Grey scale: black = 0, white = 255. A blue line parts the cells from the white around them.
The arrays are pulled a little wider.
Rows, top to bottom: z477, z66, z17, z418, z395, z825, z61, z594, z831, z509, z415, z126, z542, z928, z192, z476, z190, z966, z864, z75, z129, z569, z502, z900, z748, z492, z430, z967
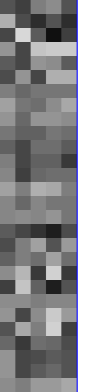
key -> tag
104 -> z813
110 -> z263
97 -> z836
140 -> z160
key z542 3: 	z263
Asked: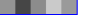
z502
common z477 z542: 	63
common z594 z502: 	140
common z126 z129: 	97
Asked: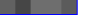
z415
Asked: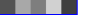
z900

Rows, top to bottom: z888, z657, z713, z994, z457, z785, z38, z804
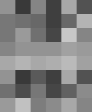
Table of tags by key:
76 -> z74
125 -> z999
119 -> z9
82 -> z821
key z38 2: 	z9
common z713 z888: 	133
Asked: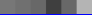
z657
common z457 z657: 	180

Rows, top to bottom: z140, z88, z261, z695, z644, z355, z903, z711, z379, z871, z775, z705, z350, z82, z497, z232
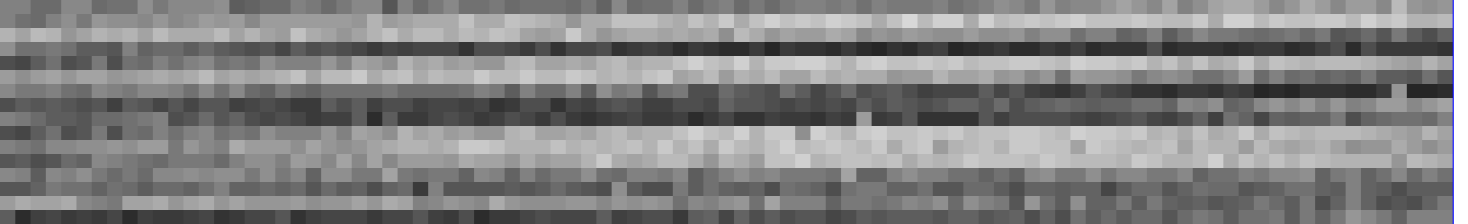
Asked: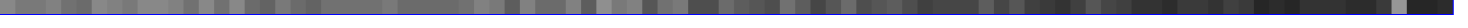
z903
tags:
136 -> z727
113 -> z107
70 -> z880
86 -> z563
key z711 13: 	z563
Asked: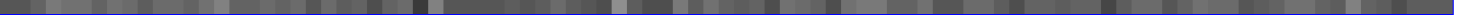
z82
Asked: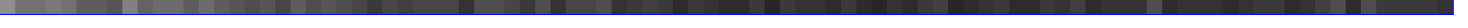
z695
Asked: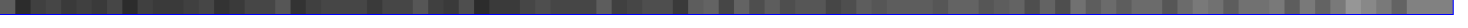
z232

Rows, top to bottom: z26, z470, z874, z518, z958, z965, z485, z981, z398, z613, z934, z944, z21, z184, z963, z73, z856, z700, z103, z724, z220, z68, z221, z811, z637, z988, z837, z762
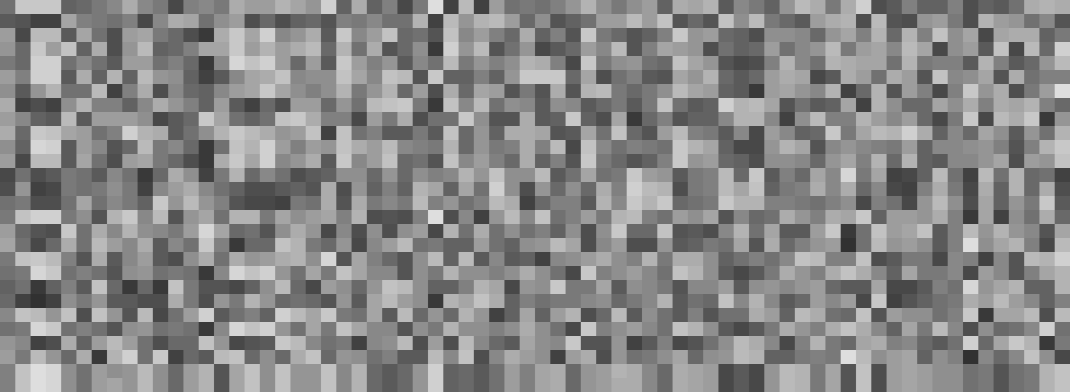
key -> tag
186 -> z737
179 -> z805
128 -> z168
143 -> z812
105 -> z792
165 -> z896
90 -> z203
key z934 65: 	z168
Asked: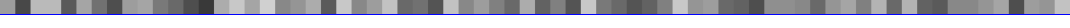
z944
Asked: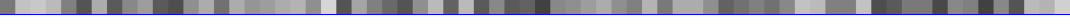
z103
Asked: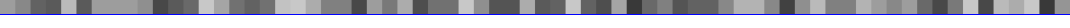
z398

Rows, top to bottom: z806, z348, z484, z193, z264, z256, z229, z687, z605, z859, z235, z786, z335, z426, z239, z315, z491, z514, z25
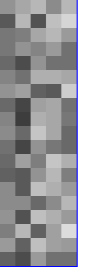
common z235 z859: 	105
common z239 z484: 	183
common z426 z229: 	89

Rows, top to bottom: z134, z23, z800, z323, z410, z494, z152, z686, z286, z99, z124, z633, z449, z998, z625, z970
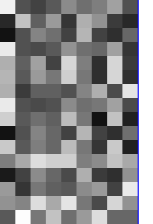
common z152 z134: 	81
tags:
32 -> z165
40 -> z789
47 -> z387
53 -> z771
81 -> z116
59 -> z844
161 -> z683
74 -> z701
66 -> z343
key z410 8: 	z844
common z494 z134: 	89

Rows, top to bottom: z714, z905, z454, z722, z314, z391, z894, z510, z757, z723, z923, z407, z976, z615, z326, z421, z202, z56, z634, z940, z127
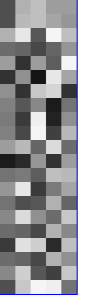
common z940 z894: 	199
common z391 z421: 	144
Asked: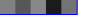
z510

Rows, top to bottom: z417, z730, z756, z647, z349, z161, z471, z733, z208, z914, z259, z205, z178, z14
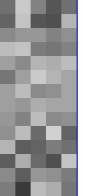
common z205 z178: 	93
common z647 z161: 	118
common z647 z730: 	195

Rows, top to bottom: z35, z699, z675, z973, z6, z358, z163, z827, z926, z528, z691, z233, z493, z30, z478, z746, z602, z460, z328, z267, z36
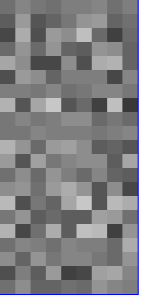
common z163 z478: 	119
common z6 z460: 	172
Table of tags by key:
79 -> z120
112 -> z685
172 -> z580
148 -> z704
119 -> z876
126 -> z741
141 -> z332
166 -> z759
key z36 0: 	z685
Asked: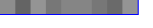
z328
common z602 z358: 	71
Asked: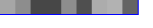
z6

